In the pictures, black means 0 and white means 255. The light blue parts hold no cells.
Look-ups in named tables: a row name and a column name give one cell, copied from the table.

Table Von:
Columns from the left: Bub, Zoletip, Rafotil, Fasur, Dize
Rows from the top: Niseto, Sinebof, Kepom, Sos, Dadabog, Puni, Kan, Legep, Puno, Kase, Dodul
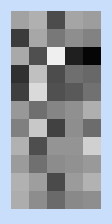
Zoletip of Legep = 78
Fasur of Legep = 148
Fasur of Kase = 155
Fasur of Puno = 145
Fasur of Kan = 142
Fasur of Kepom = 31
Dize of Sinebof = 130
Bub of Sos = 48
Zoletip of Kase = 158
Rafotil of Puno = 140
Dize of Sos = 104
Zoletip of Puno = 112
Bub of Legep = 177
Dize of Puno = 153
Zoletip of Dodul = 141
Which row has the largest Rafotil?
Kepom

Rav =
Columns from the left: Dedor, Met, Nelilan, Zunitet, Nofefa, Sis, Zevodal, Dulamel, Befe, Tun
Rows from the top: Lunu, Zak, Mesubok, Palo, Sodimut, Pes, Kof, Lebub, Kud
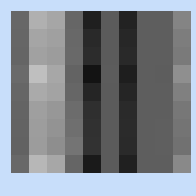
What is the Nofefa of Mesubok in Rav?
44
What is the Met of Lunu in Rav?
176
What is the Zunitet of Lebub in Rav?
116
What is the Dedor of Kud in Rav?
104
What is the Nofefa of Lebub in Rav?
50
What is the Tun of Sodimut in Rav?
128
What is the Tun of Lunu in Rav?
132
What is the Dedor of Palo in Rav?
106
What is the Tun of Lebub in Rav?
113
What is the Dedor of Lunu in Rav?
103
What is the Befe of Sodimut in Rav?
94
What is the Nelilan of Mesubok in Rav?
156
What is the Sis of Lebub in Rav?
91
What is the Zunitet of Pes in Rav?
108

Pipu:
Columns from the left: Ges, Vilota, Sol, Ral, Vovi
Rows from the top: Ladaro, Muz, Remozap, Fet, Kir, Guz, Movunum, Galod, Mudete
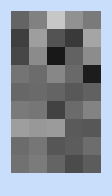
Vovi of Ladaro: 122
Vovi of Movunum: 87
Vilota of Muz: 158
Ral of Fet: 105
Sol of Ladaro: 199
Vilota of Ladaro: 129
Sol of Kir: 100
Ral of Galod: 92

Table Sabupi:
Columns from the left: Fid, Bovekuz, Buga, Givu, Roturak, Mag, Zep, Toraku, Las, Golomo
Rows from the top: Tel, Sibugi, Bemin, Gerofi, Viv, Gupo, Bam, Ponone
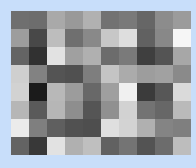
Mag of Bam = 223
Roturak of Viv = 104
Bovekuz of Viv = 27
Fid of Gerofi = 207
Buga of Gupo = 182
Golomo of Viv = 218
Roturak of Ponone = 191
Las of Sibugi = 136
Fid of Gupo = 182
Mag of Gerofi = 196
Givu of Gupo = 142
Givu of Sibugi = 111
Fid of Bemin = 100
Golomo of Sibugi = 246
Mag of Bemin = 108

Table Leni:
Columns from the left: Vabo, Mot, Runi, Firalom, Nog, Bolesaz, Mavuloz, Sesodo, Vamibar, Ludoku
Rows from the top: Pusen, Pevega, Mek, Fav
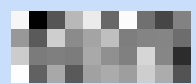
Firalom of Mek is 124
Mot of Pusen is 1
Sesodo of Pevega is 132
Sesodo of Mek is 214
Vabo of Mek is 204
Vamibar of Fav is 172
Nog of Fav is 161
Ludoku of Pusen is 130
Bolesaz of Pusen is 104
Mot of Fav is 97
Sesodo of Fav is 206
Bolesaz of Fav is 171

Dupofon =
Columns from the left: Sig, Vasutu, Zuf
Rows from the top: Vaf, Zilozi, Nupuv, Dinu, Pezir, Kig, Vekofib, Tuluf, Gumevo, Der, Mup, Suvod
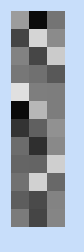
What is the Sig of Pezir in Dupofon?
224
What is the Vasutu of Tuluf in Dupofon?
47
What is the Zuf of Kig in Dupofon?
125
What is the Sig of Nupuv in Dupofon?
130
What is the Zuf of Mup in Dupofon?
131
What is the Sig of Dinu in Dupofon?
119
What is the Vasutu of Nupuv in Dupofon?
70
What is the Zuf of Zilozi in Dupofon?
139
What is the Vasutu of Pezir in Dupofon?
126
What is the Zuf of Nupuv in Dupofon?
203
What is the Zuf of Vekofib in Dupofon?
145
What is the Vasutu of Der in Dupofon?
209
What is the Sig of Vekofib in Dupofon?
51
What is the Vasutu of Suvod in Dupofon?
69
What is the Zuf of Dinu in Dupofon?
88

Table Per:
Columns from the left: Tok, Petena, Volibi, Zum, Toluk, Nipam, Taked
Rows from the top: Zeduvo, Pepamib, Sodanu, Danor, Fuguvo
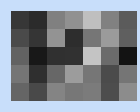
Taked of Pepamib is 95
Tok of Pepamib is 74
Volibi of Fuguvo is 132
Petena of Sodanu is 24
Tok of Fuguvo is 101
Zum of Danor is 156
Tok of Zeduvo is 55
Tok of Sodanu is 98
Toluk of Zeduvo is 191
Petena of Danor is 47
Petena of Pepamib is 53
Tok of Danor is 117
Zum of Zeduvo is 145
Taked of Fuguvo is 140

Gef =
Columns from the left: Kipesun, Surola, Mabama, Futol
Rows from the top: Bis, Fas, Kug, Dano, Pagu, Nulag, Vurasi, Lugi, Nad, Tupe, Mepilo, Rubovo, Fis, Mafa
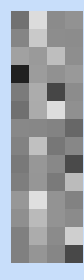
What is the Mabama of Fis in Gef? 139
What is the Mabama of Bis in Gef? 139
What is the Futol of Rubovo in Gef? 139
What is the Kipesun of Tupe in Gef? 126
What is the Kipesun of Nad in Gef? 121
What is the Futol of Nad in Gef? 74
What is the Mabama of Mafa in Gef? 134
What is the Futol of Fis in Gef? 207
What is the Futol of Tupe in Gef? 187
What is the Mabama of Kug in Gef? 190
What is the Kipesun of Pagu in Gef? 123
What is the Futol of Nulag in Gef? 144
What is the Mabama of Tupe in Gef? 122
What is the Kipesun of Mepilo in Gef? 151
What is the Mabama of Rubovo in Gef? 147
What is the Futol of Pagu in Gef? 140
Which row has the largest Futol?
Fis

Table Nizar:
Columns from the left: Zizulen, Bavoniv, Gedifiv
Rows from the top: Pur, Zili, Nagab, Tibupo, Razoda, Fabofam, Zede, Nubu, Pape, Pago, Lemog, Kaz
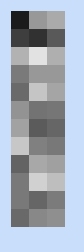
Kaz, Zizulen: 105
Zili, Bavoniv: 49
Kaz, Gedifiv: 143
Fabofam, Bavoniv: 115
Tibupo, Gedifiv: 152
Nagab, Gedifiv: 175
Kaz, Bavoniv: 136
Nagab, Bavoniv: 226
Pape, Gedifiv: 160
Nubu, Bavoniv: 128
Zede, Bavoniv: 91
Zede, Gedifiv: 102
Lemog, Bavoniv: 102
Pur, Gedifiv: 170
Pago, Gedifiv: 190
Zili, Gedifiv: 89
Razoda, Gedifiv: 165

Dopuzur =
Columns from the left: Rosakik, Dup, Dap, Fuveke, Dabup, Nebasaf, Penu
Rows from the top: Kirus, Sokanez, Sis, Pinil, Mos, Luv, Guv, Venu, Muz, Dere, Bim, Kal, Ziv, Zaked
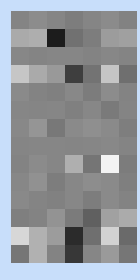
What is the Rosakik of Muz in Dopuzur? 131
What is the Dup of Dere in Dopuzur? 145
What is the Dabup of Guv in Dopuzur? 143
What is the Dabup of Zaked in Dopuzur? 134
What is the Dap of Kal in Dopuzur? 147
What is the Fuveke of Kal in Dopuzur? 123
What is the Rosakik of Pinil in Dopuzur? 198
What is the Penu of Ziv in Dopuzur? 106
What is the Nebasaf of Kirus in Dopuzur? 139

